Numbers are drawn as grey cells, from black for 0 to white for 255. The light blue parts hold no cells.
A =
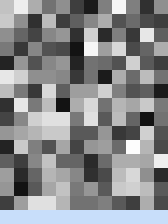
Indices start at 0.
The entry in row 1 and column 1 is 143
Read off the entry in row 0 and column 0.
194
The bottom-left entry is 62
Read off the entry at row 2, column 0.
143
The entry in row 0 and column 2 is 173
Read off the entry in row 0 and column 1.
238
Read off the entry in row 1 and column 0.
201
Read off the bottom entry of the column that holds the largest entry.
62
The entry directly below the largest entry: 173
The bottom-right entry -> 74
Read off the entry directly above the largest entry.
68

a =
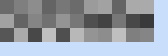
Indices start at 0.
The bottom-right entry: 133
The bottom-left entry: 86
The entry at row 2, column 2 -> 72
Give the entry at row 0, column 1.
127
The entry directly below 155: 79
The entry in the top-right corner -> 170
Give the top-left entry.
107
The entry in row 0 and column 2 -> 141
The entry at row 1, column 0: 162

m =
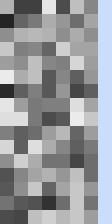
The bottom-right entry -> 157
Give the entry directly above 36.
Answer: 178
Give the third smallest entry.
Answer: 50
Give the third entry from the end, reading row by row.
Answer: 184
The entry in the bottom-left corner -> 76
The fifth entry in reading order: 76
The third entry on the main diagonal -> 184
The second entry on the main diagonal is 101
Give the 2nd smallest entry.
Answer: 42
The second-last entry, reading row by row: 199
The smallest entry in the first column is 36
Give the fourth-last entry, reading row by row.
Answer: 207
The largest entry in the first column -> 235
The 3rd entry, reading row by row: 64
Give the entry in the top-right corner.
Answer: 134
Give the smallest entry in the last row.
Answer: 70
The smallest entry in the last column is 95
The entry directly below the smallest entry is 142

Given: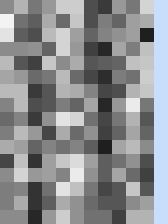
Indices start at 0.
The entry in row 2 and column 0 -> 227
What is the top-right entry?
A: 212
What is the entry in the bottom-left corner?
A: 139
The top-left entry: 139
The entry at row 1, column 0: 243
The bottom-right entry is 179
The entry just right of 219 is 159
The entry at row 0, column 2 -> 119
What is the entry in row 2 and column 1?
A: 94
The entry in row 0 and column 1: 179
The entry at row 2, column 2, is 78
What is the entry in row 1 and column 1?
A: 113
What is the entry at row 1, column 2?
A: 94
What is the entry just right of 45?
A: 125

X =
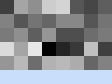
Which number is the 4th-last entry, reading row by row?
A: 185
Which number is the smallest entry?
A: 3
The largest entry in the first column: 219
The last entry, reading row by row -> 130
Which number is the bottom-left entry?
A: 150
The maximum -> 231
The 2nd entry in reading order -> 165
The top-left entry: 63
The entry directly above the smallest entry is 150
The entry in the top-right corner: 94
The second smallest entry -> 37
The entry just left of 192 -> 57

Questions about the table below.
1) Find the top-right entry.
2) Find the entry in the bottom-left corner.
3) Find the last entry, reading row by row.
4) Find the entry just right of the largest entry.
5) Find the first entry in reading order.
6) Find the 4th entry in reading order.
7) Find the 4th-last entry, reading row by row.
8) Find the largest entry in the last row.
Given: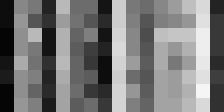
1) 35
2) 5
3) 49
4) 49
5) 13
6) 35
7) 163
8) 217

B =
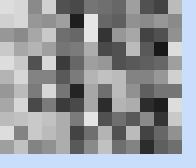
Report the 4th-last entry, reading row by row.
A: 131
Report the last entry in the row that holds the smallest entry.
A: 221
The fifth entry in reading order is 81
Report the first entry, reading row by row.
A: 221
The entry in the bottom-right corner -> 111
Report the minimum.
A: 24
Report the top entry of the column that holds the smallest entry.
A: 67
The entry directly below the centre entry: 167
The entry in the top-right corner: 187
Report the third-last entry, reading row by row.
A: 44
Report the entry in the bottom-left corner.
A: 159
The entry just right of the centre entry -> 193
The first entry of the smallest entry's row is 201
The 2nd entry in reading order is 215
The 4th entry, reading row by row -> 208
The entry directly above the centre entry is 159
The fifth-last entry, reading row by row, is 111
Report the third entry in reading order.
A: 138
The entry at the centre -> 180
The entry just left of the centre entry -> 123

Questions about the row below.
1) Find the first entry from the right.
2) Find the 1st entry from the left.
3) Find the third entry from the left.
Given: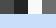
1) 109
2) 75
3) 249

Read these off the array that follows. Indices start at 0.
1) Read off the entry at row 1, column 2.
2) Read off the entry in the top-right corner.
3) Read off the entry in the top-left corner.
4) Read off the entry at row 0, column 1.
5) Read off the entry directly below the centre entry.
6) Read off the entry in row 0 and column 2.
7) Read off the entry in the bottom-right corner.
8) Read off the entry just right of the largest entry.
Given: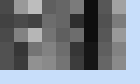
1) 66
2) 161
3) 74
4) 153
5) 109
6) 189
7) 138
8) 95

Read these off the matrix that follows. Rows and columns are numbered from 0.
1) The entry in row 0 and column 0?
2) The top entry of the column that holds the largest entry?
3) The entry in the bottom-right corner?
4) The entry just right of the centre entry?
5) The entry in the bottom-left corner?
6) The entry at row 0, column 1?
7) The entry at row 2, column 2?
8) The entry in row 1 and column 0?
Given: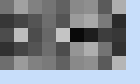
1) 116
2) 97
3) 181
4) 9
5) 110
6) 161
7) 76
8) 55

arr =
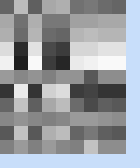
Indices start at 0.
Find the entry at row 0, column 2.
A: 95
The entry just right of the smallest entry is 249
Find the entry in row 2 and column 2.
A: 181
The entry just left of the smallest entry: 241
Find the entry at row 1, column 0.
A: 168
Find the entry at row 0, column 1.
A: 188
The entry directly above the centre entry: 38
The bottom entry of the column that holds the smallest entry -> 154
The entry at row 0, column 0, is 101
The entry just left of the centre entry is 128
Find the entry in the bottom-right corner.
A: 141
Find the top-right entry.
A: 101
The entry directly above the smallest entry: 44
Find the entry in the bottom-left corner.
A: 128
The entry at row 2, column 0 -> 175
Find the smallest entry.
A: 30
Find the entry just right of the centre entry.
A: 147
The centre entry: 147
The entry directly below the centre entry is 220
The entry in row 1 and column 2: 175
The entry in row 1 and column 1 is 113
